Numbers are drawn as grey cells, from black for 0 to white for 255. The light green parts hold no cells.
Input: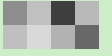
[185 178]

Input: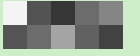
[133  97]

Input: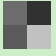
[49 90]

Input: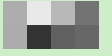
[115  96]

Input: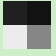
[ 18 236]

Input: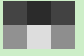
[ 66 221]
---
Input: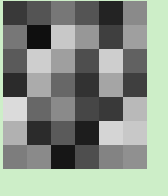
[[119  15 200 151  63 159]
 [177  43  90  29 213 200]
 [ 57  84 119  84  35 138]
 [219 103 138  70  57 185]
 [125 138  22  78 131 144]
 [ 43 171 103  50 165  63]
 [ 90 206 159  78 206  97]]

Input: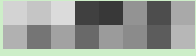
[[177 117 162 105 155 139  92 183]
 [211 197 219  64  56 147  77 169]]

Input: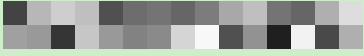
[[160 153  53 198 153 130 138 213 248  80 146  31 242  73 175]
 [ 67 183 206 191  80 109 116 102 124 168 191 116 102 175 221]]

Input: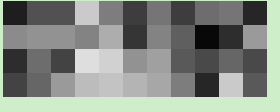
[[ 30  81  81 202 125  61 117  61 109 117  38]
 [ 67 102 154 188 195 180 167 125  38 202  89]
 [ 45 109  67 222 209 146 160  89  73 102  73]
 [139 146 146 131 173  53 131  95   8  45 154]]

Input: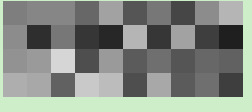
[[140  46 119  54  39 181  54 162  62  31]
 [126 134 134 103 162  85 119  70 140 181]
 [146 154 214  78 154  91 111  85 103  97]
 [174 168  97 201 188  78 168  91 111  62]]

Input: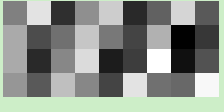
[[170  41 135 219  28  61 255  16  82]
 [170  76 112 198 120  68 177   1  55]
 [150  89 191 135  68 227 112 104 248]
 [128 227  47 143 205  41  97 213  89]]
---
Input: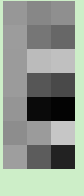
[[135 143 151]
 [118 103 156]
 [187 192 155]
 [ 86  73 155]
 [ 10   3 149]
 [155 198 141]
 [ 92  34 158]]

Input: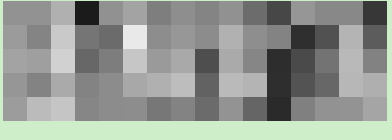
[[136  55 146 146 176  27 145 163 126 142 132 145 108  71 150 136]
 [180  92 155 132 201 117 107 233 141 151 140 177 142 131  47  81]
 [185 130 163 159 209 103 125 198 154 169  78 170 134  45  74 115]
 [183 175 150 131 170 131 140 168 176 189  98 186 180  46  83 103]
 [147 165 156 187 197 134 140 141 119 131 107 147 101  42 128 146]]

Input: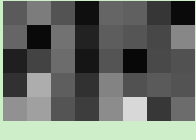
[[ 54  10  90 124  83  15 101  96]
 [ 71 135 101   9 114  34  93  85]
 [ 73  81  31  67 108  21  84   8]
 [ 90  83  49 173  94  49 131  81]
 [ 55 108 145 160  84  61 140 216]]

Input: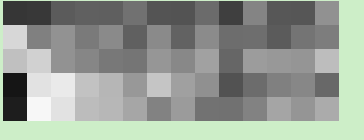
[[ 86 145  54  56  91  96  95 113  84  83 107  63 132  87]
 [116 125 215 128 146 122 138  96 138  98 139 109 110  91]
 [149 189 192 209 146 134 120 117 150 136 161 102 156 152]
 [135 104  21 226 234 194 182 152 197 160 144  82 108 128]
 [149 171  29 247 226 188 183 166 130 155 114 113 130 165]]

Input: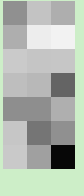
[[195 174 144]
 [237 242 174]
 [197 198 202]
 [184 100 190]
 [142 175 142]
 [117 144 198]
 [160   7 201]]

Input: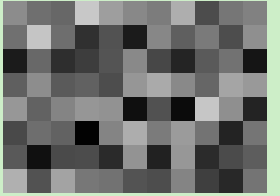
[[118 129 140 111 103 200 158 136 124 174  76]
 [ 77 143 112 197 110  48  82  27 135  95 122]
 [114  21  27 104  46  61  84 137  71  36  90]
 [165 153  95 141  90  97  77 150 170 137 102]
 [143  35 151  98 132 150 146  15  81  11 198]
 [ 35 117  73 110  98   2 132 173 123 155 115]
 [ 75  93  89  16  74  76  42 147  33 151  43]
 [ 40 116 176  82 163 119 114  83  77 132  63]]

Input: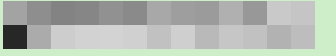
[[201 197 163 142 131 134 145 138 168 158 155 176 152]
 [178 189  39 171 205 210 211 208 193 207 185 198 193]]
